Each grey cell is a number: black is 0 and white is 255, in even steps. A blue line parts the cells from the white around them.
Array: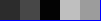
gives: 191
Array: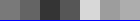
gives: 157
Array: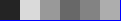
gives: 131
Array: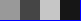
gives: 198
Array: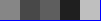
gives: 31
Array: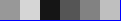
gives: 130
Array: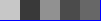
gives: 75
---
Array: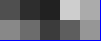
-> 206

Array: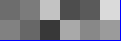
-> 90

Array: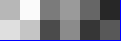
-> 102

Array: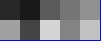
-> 117

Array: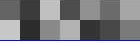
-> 108

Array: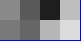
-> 30

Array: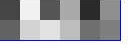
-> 42
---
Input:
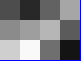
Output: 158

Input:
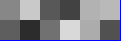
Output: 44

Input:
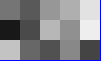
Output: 74

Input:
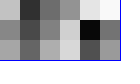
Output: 73

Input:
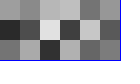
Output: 77

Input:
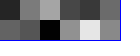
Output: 85

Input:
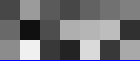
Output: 16
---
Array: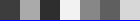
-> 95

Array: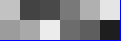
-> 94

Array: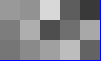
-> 189

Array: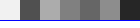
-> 141

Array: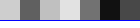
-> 17

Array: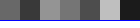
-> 191

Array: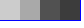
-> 81
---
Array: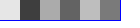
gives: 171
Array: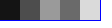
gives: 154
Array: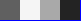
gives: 169
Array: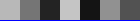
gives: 35
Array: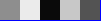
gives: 10
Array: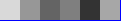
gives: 100
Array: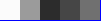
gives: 44
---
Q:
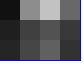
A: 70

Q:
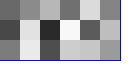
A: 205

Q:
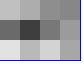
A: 185

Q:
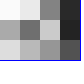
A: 185

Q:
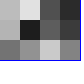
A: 146

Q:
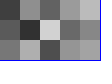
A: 78

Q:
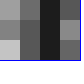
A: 87

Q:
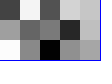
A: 2

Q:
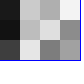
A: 230

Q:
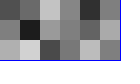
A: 120
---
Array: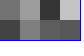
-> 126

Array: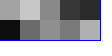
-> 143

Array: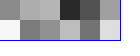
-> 189

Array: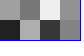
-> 174

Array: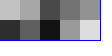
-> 19

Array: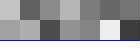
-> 132
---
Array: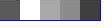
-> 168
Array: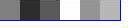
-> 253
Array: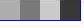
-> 121
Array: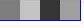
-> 196
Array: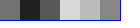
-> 216
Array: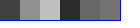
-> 43
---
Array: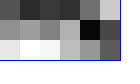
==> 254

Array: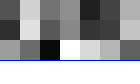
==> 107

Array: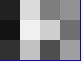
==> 194

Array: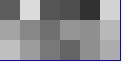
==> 156

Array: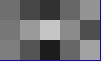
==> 84

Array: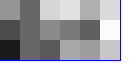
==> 103
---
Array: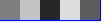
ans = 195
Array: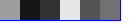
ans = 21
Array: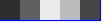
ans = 96
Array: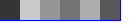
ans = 201
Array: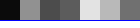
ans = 145
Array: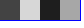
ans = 215
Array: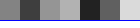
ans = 62
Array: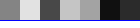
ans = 226
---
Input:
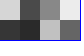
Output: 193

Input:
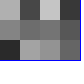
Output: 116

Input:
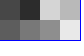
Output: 142

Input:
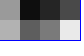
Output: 122

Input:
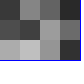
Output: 156

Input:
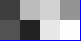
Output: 231
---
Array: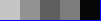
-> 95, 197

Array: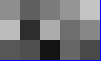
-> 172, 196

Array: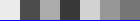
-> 56, 235

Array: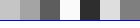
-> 250, 250

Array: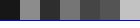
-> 117, 194

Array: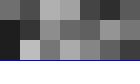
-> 104, 189
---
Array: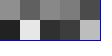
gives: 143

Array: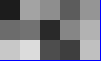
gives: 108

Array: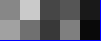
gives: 135

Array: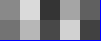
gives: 137

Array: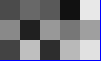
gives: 137

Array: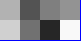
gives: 178

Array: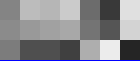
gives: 139
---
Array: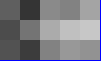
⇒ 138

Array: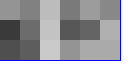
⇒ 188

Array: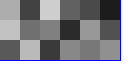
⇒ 206

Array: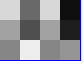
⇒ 216

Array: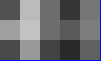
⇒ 109

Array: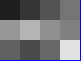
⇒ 83

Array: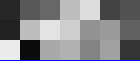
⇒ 103
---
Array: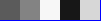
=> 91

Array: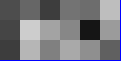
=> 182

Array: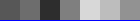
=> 45

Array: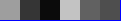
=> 53

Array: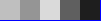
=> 191

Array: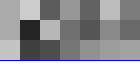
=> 77

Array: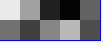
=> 113

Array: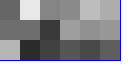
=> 43

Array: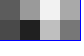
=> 169
